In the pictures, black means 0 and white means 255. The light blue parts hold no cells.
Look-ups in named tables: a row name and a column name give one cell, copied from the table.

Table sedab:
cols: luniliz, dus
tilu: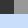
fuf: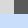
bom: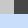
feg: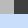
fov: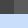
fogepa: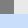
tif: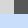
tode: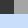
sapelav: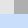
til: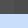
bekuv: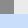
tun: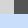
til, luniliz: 80
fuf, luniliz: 217
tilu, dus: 152
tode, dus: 165
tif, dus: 87
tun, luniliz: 213
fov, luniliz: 69
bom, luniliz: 200
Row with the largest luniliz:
sapelav

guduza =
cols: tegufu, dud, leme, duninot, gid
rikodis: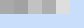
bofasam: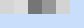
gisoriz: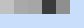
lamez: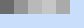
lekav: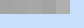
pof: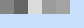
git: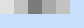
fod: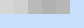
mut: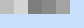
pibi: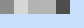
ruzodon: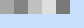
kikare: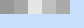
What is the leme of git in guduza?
123
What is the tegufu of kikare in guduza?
152
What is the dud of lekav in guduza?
166
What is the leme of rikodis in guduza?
194
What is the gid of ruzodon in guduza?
120
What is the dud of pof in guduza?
101
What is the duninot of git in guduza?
169
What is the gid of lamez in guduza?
170

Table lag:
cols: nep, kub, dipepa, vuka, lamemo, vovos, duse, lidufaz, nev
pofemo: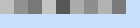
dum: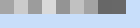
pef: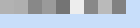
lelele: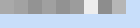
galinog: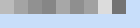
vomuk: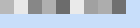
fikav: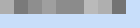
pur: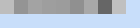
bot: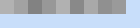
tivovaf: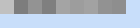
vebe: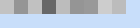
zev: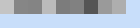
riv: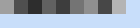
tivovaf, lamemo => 164
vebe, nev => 188
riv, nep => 159
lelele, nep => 169
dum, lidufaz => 103
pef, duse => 136
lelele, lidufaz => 141
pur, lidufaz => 102
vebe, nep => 194
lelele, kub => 162
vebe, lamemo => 188
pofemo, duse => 142
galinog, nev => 115
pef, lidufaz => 186
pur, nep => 189

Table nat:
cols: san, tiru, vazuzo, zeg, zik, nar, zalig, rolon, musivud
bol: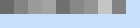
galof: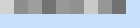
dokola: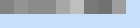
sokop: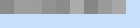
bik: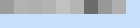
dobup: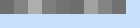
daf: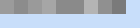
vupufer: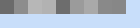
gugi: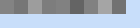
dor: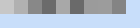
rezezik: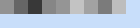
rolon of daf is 144
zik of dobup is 114
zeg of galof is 114
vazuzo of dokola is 139
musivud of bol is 129
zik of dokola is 168
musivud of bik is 175

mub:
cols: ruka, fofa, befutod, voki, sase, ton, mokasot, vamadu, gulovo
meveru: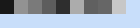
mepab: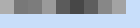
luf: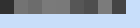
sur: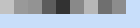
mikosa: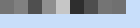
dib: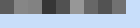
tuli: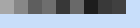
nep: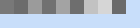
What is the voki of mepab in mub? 154
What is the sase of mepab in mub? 91
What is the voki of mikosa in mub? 143
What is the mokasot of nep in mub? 194
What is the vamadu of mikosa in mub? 116
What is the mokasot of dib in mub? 103
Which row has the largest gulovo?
meveru

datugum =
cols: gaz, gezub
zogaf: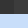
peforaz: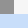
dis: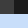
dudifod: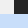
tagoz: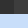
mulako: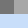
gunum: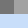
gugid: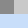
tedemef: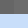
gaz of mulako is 116
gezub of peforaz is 246
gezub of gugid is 201
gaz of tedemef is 102
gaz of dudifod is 240
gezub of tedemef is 108

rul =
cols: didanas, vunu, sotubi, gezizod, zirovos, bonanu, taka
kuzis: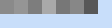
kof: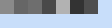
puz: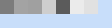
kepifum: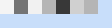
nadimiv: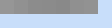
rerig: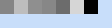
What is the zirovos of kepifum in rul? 56
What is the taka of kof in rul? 78
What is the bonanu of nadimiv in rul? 144
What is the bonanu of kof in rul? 51
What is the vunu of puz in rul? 163
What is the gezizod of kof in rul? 73
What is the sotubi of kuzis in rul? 125
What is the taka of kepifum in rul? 181
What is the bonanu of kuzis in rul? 135
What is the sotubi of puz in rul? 160
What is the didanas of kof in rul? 138
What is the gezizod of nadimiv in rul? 139
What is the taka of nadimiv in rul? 146
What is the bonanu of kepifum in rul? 208
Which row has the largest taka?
puz

